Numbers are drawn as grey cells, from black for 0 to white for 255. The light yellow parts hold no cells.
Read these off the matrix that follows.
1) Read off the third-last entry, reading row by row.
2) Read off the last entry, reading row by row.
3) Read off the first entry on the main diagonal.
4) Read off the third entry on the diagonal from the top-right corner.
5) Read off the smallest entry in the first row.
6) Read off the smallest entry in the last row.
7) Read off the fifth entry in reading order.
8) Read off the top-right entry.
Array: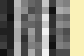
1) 48
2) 77
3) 48
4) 48
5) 32
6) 18
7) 102
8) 128

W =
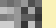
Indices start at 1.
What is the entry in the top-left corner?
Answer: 125
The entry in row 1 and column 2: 109
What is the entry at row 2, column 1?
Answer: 194
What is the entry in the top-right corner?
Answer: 109
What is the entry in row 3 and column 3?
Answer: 152
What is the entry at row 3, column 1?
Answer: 125
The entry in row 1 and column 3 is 125

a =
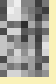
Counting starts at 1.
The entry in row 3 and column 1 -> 89
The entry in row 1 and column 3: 239
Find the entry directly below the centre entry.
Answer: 132
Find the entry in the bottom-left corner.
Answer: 105
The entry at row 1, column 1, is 89
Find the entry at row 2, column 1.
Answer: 74
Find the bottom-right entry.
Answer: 145
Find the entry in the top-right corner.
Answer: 119
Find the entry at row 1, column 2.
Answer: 212
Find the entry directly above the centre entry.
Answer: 89
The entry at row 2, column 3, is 224

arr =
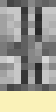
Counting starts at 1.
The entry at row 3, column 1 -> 161
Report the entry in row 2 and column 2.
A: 199
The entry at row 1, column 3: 81
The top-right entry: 108
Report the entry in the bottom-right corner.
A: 108
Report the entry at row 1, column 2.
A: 69
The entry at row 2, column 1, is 187
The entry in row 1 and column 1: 135
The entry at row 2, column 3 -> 199
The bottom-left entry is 122
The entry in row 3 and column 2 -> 175
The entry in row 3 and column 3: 199

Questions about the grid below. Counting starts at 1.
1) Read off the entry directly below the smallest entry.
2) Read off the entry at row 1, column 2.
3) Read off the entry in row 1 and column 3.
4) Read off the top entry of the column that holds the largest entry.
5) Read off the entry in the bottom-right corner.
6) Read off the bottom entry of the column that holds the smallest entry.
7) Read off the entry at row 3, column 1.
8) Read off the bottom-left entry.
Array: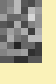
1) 146
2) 131
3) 185
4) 75
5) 87
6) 48
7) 159
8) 87

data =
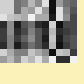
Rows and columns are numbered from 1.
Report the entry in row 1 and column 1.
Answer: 209
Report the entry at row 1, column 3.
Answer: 112
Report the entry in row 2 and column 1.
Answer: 209
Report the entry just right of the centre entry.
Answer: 44
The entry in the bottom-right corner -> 241
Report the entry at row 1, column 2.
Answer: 209
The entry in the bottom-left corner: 155
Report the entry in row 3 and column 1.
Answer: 225
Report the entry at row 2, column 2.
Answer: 209
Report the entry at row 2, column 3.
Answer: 112
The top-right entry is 98
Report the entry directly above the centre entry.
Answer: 44
